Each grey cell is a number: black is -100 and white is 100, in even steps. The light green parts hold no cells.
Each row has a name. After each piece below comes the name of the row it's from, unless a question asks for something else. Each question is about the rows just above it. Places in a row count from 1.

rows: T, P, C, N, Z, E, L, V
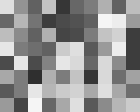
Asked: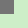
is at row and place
P, 3
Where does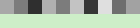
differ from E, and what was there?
8, [70]
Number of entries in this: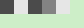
5
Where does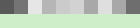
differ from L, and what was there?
2, [-3]
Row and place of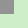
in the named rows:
T, 2
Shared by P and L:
[43]

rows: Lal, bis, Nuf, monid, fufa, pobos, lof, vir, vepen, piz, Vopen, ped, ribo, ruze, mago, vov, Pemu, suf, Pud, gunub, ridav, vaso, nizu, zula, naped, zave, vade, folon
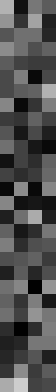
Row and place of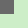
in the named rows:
ribo, 4
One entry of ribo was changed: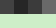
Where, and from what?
2, [-65]
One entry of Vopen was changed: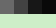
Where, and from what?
1, [-12]

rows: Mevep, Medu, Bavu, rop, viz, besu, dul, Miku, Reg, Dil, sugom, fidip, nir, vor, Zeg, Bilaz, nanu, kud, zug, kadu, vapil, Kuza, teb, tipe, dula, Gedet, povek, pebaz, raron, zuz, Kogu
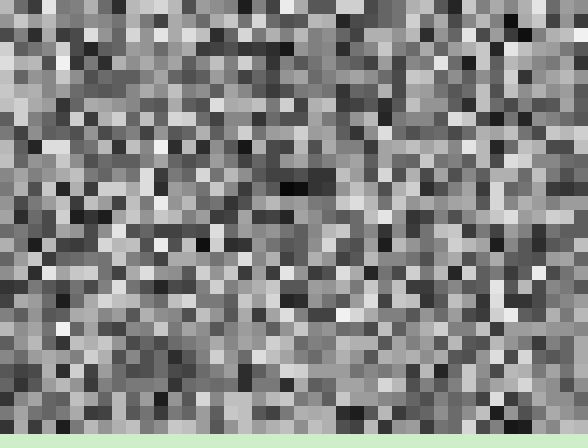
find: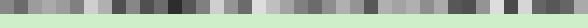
Gedet
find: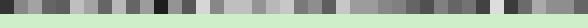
raron
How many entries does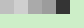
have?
5

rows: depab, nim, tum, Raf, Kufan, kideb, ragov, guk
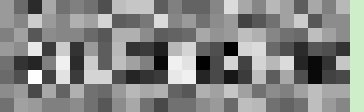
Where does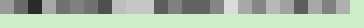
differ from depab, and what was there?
25, [44]
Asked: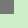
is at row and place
nim, 11
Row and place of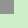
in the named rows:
tum, 16

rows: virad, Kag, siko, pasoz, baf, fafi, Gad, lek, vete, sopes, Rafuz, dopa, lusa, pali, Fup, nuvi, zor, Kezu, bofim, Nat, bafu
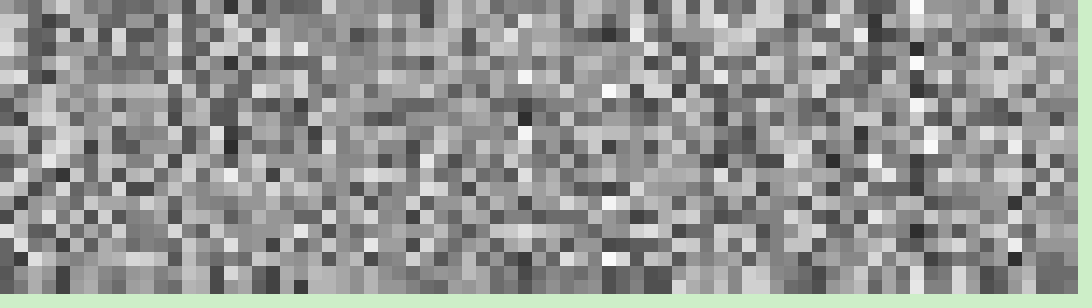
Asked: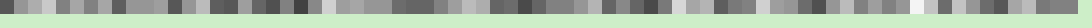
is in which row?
lek
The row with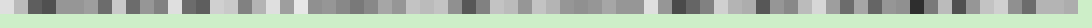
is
pasoz
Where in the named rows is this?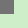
bofim, 75
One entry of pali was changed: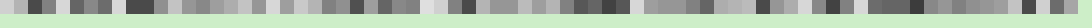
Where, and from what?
54, [53]
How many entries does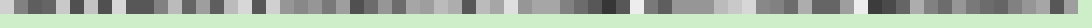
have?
77

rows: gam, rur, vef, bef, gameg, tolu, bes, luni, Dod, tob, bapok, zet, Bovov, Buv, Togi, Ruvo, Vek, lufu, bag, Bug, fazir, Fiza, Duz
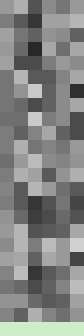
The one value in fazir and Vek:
[-24]
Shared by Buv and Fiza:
[-30]
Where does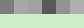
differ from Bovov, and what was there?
2, [37]

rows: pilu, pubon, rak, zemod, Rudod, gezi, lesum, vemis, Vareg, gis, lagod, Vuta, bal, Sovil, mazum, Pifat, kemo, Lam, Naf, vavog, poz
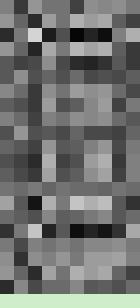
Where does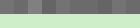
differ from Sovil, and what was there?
3, [-5]
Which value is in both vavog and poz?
[-66]

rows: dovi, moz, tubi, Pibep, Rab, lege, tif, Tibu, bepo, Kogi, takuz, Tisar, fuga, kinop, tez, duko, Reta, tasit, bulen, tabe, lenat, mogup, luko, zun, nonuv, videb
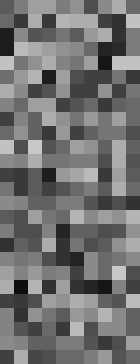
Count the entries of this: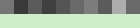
10
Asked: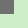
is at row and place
lege, 1
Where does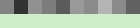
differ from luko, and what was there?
4, [-8]
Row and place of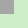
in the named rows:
fuga, 6
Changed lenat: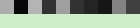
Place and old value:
2, [-89]
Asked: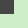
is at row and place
videb, 3
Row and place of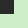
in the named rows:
Pibep, 9

